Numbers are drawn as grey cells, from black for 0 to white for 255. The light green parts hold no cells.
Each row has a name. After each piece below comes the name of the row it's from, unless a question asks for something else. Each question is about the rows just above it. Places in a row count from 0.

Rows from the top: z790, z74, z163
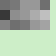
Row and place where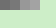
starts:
z163, 1
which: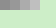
z74

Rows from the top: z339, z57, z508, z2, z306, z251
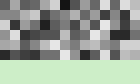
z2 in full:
[146 221  53  71  83  83 189  93 113 230 177  41  41 113]
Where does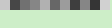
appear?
z57
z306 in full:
[167 177  93 134 189 230 156 124 177 189 146 124 209 209]
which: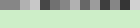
z57
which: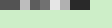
z2
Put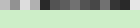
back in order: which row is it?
z2

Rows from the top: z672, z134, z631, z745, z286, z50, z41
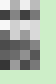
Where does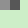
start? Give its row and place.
z50, 2
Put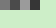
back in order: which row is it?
z41

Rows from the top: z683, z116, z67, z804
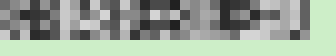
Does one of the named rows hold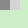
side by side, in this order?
no
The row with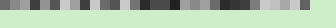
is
z683

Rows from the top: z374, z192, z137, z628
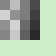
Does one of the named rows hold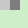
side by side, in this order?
no
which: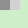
z137

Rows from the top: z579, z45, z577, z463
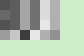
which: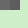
z45
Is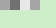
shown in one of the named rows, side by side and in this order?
no

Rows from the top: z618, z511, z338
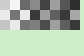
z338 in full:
[196 234 117 127  77 159  95  57]
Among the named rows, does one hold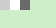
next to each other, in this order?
no
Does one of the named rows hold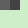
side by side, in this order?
no
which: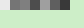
z338
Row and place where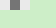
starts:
z511, 0
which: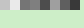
z338

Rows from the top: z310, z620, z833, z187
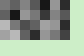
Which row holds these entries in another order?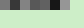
z620
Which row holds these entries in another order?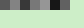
z620
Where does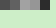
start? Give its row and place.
z833, 2
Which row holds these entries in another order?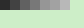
z187

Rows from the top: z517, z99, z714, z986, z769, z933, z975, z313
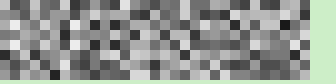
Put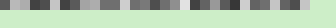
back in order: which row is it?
z517
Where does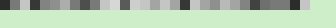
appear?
z933
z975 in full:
[131  78 121 185  78 143 226  90  66 121  78  99 185 164 131  55 143 164
 197 153  99 206  99  66  78 153  78  78  99 164  99]
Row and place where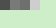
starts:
z517, 15

